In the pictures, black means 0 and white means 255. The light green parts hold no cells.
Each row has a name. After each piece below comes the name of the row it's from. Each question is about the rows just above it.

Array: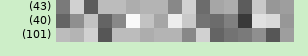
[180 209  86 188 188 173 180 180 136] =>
(101)
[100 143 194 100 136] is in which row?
(40)
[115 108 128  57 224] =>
(40)
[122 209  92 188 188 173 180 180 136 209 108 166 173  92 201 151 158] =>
(43)
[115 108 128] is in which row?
(40)
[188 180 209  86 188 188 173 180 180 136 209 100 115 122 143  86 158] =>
(101)

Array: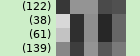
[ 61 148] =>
(139)
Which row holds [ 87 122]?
(139)
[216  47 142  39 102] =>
(38)

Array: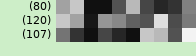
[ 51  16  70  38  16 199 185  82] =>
(107)
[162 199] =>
(80)
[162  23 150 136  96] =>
(120)
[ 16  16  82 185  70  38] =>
(80)
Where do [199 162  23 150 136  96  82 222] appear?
(120)
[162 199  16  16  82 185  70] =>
(80)
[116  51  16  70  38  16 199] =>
(107)

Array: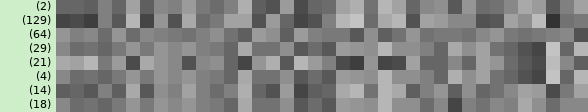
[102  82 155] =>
(14)
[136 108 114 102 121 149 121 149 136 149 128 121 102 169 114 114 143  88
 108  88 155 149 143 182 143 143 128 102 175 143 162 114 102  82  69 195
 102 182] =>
(4)
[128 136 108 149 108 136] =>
(64)
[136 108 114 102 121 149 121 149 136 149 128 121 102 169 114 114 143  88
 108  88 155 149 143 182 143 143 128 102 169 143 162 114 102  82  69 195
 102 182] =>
(29)
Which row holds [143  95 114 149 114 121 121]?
(64)
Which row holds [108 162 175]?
(2)

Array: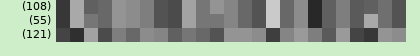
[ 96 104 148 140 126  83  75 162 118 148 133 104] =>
(108)
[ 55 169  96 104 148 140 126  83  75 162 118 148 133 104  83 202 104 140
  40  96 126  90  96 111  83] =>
(108)
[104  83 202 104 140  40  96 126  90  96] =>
(108)
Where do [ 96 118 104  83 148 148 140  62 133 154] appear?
(121)
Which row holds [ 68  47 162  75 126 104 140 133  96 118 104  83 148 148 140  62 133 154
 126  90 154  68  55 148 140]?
(121)

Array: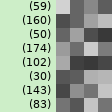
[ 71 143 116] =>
(143)
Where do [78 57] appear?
(50)
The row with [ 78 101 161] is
(160)
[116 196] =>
(143)

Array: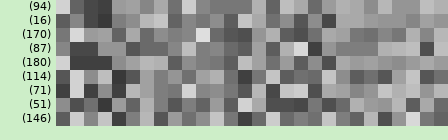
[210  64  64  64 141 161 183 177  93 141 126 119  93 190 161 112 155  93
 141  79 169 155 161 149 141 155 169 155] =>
(180)
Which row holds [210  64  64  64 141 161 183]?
(180)
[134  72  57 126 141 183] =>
(16)
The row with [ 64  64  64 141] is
(180)

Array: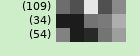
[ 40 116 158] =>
(54)
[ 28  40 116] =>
(54)

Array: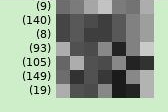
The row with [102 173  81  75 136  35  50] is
(105)
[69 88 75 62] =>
(140)
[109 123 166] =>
(9)
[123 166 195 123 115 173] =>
(9)

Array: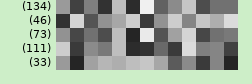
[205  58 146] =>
(46)
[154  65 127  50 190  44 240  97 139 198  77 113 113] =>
(134)
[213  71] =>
(73)
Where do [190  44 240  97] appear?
(134)

